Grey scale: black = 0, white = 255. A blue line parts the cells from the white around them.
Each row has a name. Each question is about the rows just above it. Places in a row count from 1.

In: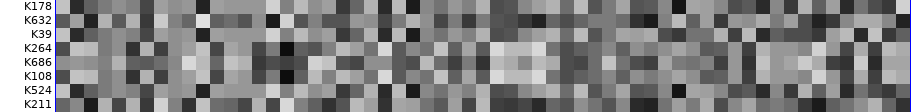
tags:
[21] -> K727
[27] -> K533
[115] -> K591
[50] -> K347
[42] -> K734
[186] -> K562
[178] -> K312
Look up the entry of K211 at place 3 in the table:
K533
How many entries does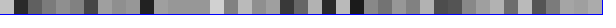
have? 43
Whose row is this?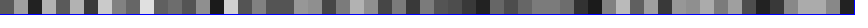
K632
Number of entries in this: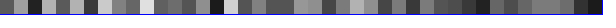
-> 43
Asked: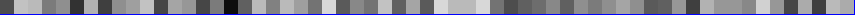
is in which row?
K108

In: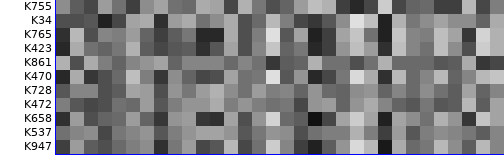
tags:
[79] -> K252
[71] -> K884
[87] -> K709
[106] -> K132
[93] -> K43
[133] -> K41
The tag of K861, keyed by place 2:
K252
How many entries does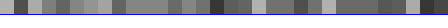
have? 32
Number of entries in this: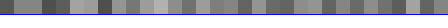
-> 32
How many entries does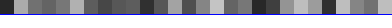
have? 28

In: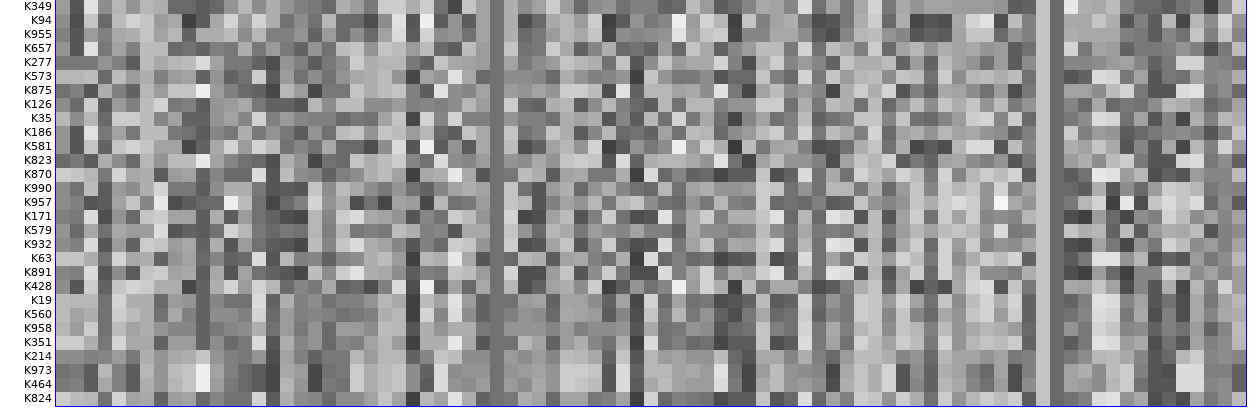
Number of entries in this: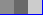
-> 3
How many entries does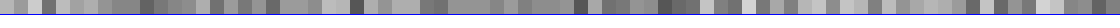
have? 80
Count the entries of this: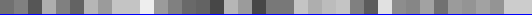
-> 38
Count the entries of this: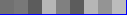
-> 9
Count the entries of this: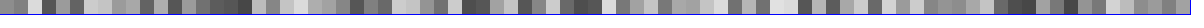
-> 85

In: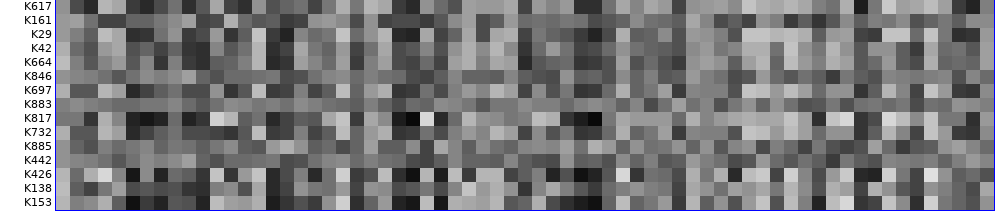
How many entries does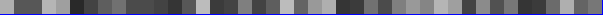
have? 43
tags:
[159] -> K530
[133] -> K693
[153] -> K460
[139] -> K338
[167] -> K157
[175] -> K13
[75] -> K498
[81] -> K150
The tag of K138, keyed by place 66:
K498
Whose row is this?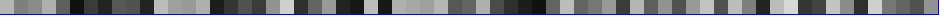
K153

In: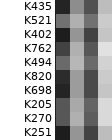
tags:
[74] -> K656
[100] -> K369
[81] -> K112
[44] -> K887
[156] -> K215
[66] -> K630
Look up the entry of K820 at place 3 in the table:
K656
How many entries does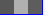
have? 3
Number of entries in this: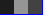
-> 3
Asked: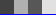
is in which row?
K762

